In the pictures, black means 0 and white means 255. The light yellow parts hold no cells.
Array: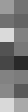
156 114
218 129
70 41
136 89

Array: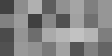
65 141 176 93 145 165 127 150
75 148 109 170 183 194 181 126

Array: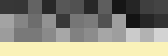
55 54 99 40 87 81 40 94 22 37 63 68
156 121 121 138 167 129 140 166 158 203 178 211

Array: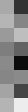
169 50
154 190
138 12
164 69

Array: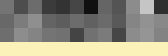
116 77 108 59 51 70 16 101 84 140 197 47
110 141 132 116 113 68 113 123 70 140 149 131

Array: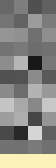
103 126 80 97
149 144 112 142
141 182 24 120
138 108 179 153
158 173 69 149
114 113 122 112
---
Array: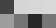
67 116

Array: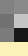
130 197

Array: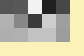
85 135 194

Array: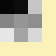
6 149 216

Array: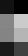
18 203

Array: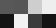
88 242
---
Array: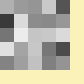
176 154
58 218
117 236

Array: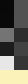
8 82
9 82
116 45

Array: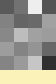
90 114
130 101
136 189

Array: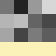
118 34
181 189
165 68

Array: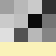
159 184
202 191
223 82

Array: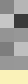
134 181
198 58
148 151
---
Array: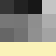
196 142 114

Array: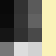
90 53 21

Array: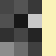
56 23 48

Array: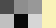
152 9

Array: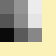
236 140 10

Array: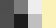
238 29
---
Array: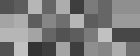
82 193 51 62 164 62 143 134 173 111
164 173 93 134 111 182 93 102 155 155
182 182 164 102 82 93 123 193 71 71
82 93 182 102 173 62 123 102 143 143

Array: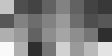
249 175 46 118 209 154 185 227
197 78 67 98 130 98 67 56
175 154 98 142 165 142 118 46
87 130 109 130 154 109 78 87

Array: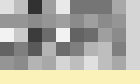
224 190 49 159 233 117 117 117 168 213
242 202 60 108 242 99 108 159 139 213
99 127 89 180 108 127 180 190 127 213
149 149 139 149 159 139 159 139 149 213
149 139 180 168 213 190 224 190 168 213

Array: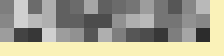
157 67 55 208 157 145 86 175 126 86 76 55 126 166 44
126 208 107 175 96 107 166 96 107 117 157 117 86 135 185
135 208 185 175 96 96 76 76 145 175 185 117 117 145 135

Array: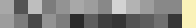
157 124 72 147 124 43 94 63 54 83 94 112 54
168 83 190 124 147 168 157 136 211 179 157 136 136

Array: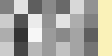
128 226 94 137 105 216 146
204 70 184 155 193 164 116
204 82 235 146 226 173 128
173 51 247 155 137 164 94

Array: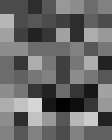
162 64 34 54 162 45 173 152
76 76 45 87 152 141 108 129
141 119 54 34 108 54 23 162
183 76 87 76 64 45 97 76
141 141 108 108 108 129 87 119
108 97 119 129 64 141 119 87
129 87 129 97 76 129 97 97
108 54 173 119 64 119 173 34
141 45 194 152 87 183 203 34
173 194 214 23 2 14 54 152

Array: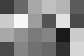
73 133 113 104 49 214
168 145 122 133 26 204
204 247 157 83 226 73
61 104 168 192 180 92
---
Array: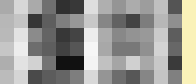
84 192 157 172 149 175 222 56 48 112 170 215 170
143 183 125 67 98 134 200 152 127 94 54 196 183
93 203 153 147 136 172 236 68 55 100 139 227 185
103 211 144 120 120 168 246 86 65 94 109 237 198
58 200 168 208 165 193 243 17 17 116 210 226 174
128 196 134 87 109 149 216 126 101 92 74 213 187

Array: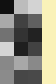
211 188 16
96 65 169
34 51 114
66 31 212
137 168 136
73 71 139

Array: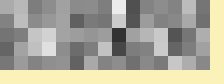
117 188 131 141 131 80 236 126 140 139 161 141 125 184 171
112 169 136 130 156 84 203 117 122 96 163 152 139 189 130
174 118 84 201 182 161 50 157 149 157 163 210 197 126 116
161 126 101 203 130 125 71 194 126 108 141 224 192 163 101
136 173 199 122 137 112 141 131 169 98 146 143 131 155 119

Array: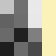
233 112 196
232 110 98
127 32 106
73 107 30

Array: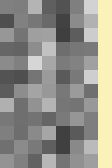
210 127 82 95 180 126 128
177 139 66 105 119 129 79
204 93 63 161 159 116 151
121 119 110 194 141 99 102
160 130 123 167 214 128 139
206 121 90 155 117 79 83
111 155 120 152 164 141 92
152 116 118 180 146 111 176
126 150 122 101 115 111 120
126 90 64 166 138 110 127
186 137 64 95 121 139 112
158 145 116 183 98 128 147

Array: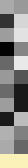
153 170
214 51
226 157
133 3
233 104
85 153
25 106
25 157
188 26
128 177
103 170

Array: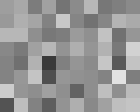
138 127 119 183 139 116 161 124 168 158
170 180 134 114 133 200 130 165 175 153
150 113 194 144 155 125 120 143 183 183
210 121 178 149 175 147 183 161 122 136
195 89 198 139 149 128 58 178 112 131
126 226 131 142 145 150 79 196 151 131
187 143 191 142 99 143 160 142 149 204
196 191 161 137 175 147 94 130 189 83
